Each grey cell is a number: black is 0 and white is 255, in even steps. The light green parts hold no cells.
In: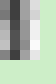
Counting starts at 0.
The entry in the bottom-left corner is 131
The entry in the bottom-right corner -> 230
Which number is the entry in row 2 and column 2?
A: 150
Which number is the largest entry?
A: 250
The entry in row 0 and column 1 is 63
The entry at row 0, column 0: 131
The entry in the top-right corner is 221

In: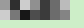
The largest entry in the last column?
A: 187
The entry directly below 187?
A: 132
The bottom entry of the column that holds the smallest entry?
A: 23
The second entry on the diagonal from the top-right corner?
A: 108

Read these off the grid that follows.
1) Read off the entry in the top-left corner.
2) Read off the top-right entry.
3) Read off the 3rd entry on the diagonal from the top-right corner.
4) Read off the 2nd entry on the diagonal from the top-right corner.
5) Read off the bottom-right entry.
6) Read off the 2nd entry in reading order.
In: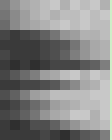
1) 126
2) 177
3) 200
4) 189
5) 126
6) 149

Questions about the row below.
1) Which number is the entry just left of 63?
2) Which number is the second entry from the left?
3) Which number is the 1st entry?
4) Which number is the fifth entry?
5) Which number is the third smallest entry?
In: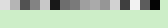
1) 210
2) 181
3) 222
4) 200
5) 63

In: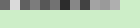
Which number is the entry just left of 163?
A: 66
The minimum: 44
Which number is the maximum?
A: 218

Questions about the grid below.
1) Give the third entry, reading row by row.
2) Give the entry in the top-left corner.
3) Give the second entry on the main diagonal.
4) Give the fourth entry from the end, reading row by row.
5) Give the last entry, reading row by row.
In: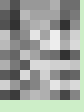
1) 152
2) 132
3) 59
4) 175
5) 132

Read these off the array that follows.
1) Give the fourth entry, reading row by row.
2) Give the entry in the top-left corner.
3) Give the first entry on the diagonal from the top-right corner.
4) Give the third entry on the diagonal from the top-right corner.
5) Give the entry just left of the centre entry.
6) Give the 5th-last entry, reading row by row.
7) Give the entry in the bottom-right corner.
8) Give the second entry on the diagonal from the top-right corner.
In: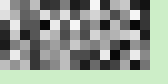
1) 189
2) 234
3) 18
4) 97
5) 76
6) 36
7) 116
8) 245

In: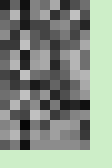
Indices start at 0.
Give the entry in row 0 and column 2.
16
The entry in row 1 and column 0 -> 90
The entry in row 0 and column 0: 25
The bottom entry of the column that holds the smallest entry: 16
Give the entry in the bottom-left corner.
90
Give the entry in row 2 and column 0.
111
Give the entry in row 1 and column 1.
181
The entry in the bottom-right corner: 121
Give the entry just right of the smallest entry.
121
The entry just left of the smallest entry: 150
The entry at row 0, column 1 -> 100
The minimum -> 6
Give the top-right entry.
111
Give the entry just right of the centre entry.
79
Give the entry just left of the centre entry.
111
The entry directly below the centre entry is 48
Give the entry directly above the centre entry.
169
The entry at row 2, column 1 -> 90

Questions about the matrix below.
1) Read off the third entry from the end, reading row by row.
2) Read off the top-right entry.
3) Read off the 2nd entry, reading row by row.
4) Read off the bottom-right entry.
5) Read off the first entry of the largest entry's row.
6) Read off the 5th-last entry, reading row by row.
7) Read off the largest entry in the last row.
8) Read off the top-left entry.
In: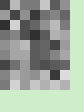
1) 177
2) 144
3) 186
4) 177
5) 132
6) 155
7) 210
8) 69

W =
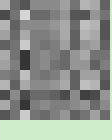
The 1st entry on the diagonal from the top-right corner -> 97
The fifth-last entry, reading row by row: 149
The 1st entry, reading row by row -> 180
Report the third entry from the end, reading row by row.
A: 115
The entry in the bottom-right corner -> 106
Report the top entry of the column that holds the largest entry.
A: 85
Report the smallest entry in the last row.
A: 85
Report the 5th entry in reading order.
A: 138
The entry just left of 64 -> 138
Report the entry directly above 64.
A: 191
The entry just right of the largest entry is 106
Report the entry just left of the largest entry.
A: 115
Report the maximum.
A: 213
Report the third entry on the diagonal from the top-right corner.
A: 191
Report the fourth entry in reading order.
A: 138
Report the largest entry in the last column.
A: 149

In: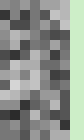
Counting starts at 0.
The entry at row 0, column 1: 130
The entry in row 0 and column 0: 141
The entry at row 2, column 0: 153
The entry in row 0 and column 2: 153
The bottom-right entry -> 173
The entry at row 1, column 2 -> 63
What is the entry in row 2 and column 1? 75
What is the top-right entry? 183
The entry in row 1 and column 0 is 53
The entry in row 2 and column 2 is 75
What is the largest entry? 213
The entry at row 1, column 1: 130
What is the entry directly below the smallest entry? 141
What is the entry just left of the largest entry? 97
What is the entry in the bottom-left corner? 119
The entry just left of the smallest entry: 63

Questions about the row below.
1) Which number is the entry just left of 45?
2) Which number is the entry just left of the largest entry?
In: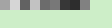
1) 55
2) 164

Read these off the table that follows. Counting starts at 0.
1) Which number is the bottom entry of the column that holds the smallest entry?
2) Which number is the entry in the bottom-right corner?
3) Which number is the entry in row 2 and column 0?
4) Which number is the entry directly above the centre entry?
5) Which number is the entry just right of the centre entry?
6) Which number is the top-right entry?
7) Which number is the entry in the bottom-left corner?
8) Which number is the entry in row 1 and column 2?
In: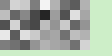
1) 178
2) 211
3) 81
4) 37
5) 148
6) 178
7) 125
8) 136

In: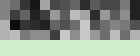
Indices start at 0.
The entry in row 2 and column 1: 13
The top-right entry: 33
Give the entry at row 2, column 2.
53
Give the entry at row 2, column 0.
177
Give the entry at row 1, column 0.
131
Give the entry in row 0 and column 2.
53
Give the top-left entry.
131
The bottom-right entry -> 177
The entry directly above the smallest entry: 62
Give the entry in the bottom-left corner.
177
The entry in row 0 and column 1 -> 109
